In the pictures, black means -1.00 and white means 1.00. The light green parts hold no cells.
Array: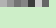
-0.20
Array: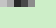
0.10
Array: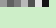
-0.84
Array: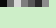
0.10
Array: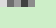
0.10
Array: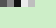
0.49
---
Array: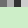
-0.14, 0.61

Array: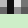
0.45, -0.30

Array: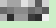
0.53, 0.88

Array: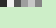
-0.67, 0.04

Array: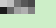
0.60, 0.02

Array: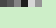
-0.44, 0.17

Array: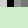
0.63, -0.07
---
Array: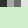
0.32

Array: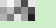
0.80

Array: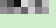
0.59

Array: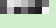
-0.64

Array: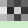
0.23

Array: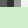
-0.60

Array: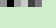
0.59

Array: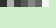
0.04
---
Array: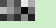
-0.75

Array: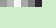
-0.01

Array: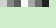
-0.28

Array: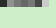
-0.44

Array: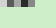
-0.29

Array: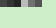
-0.60

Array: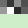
-0.58
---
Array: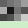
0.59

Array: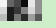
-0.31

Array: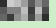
-0.64

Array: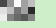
0.03

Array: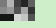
-0.35

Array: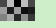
-0.56

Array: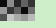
0.45

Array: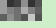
-0.35

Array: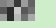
0.32
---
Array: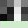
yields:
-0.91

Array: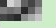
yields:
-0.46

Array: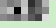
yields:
0.07

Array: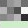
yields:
0.06

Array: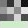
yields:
-0.27

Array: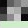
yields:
-0.36

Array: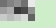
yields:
0.58

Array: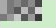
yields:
-0.05
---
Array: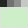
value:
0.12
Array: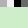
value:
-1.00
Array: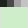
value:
0.27
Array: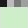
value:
-0.07
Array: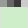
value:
-0.55
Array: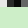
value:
-0.93
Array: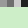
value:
0.59
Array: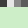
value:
0.06
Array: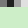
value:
0.28
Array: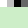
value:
-0.98
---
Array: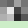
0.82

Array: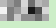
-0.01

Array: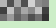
0.52

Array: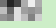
-0.21

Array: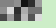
0.72

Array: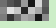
0.77

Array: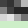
-0.49

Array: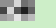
0.67
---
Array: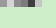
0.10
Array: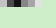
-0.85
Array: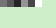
-0.70
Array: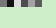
0.73
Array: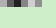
-0.73
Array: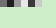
0.22
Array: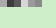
-0.30
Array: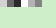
-0.66
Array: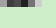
-0.41
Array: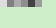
0.35
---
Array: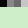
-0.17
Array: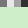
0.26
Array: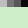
-0.32
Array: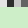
0.56
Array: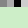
-0.96
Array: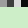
0.71
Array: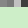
0.51
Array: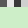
-0.55
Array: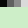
0.10
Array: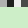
0.86
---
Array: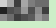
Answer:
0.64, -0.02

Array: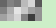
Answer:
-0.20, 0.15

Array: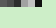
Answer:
-0.30, -0.87

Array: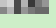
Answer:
0.54, -0.18

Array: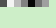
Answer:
-0.37, 0.25

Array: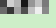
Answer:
-0.48, 0.07

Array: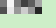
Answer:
-0.04, -0.71

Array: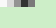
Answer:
0.95, -0.05

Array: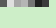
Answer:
-0.30, -0.54

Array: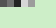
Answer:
-0.35, 0.22
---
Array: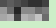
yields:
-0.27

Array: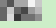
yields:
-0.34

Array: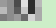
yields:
0.10

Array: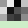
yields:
0.86

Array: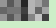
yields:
-0.30

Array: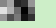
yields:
0.29

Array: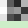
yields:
-0.28
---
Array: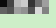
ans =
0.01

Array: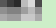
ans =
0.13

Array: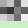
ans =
-0.24

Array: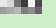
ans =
-0.21

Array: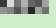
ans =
-0.10

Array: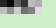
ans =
0.73
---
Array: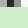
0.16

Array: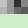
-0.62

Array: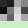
0.30

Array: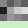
-0.05

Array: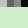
0.05

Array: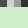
0.21

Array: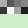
-0.08

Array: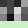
-0.71
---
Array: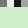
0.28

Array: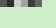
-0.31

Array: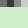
0.08

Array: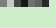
-0.44

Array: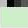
-0.31

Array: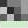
-0.45

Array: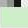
0.37

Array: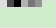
-0.07

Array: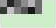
-0.58
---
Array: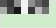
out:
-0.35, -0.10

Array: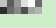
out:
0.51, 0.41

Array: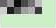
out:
-0.20, -0.55

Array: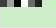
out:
-0.52, -0.74

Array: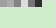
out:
0.24, -0.64

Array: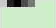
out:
0.58, -0.05

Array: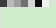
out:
-0.54, 0.89

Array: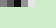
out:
0.02, 0.80

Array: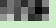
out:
-0.54, 0.16

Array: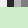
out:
0.88, -0.01
